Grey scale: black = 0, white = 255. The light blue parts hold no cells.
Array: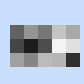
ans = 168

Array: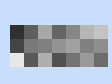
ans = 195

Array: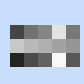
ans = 120

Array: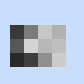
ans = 177

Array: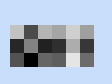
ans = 159

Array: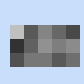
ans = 73

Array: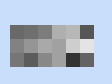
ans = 86

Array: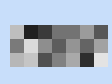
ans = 87
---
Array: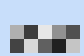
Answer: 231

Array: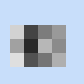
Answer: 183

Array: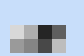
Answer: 37

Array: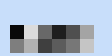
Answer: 104

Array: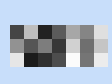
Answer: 125

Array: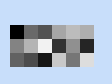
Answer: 242
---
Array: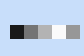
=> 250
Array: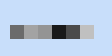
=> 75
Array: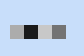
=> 200
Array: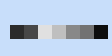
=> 114
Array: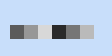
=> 118
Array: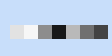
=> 112
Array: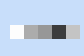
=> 60
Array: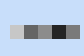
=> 36
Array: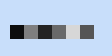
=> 215
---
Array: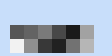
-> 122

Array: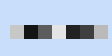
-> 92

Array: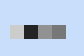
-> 146

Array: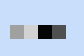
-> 5

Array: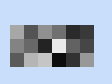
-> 144

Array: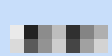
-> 140

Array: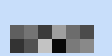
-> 59

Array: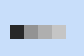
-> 175

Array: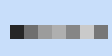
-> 156

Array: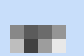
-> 107
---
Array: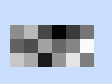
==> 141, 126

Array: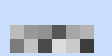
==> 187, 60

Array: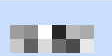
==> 157, 232

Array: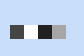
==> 69, 166

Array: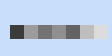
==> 60, 220

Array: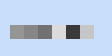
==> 149, 198
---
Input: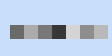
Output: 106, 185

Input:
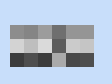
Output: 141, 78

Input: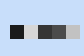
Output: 27, 194

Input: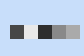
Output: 71, 170

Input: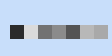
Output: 43, 169

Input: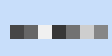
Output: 70, 134

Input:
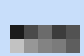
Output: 27, 94
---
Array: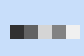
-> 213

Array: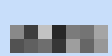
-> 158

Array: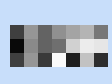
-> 30

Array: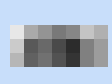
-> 52

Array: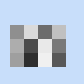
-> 46

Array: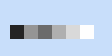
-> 175

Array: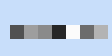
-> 251
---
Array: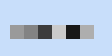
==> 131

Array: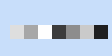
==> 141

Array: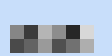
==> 74

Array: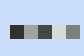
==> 127

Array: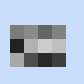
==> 62

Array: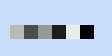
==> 78

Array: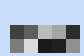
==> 44

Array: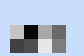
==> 79
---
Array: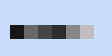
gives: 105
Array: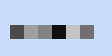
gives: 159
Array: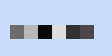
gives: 184
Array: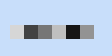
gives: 66
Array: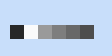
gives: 250
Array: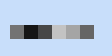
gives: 22
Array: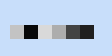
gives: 8
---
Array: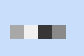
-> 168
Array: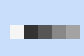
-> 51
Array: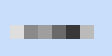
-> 159
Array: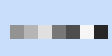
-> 119
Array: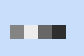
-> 132
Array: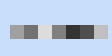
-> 128
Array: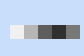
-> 182
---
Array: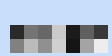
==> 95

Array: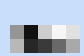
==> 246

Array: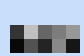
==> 124

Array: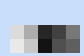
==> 65

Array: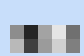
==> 229

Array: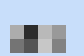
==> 185

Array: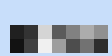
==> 172

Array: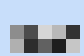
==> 184

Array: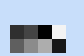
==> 1

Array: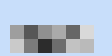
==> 102
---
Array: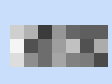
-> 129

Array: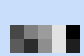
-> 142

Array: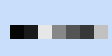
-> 84

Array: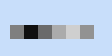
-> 171

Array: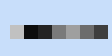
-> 159

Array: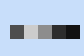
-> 141

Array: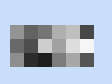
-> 124
